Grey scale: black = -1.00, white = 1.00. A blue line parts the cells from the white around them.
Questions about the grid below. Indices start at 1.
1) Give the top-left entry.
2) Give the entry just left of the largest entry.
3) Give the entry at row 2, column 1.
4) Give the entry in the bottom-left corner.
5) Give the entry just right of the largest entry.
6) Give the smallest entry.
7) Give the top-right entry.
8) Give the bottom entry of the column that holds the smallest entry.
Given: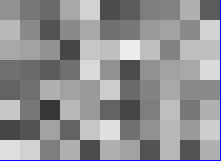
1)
0.14
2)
0.49
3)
0.44
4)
0.75
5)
0.49
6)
-0.57
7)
-0.29
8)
-0.02

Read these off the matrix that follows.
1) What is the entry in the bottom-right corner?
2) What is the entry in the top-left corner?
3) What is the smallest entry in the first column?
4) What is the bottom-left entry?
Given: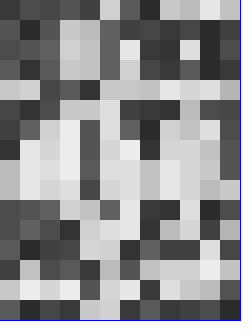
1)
-0.66
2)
-0.55
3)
-0.60
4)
-0.30

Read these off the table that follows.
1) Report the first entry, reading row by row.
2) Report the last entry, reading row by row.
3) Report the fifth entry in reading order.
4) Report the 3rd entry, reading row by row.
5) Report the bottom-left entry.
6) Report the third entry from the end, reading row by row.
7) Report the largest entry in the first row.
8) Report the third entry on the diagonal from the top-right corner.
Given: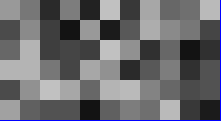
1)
0.20
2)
-0.79
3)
-0.73
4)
-0.67
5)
0.26
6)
0.46
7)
0.51
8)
-0.19

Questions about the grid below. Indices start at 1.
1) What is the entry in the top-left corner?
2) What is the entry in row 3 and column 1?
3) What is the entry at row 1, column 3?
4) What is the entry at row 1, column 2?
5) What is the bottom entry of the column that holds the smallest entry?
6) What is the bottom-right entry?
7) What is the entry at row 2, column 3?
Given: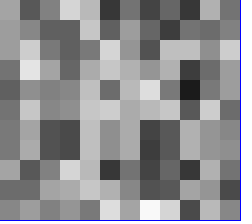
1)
0.29
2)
0.23
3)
0.01
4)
-0.31
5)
-0.42
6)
0.06
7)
-0.25

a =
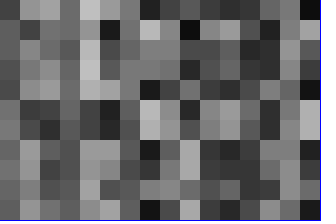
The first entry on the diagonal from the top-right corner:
-0.90
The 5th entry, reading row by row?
0.50
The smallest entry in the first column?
-0.48
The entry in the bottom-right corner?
-0.80
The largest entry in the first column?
-0.06
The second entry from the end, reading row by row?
-0.16
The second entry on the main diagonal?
-0.48
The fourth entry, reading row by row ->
-0.16
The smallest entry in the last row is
-0.85
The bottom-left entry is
-0.26
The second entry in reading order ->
0.16
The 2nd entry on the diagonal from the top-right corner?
-0.01
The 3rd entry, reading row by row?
0.27

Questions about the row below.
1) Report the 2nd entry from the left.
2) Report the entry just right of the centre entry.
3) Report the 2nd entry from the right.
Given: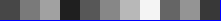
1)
-0.04
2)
0.44
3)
0.16
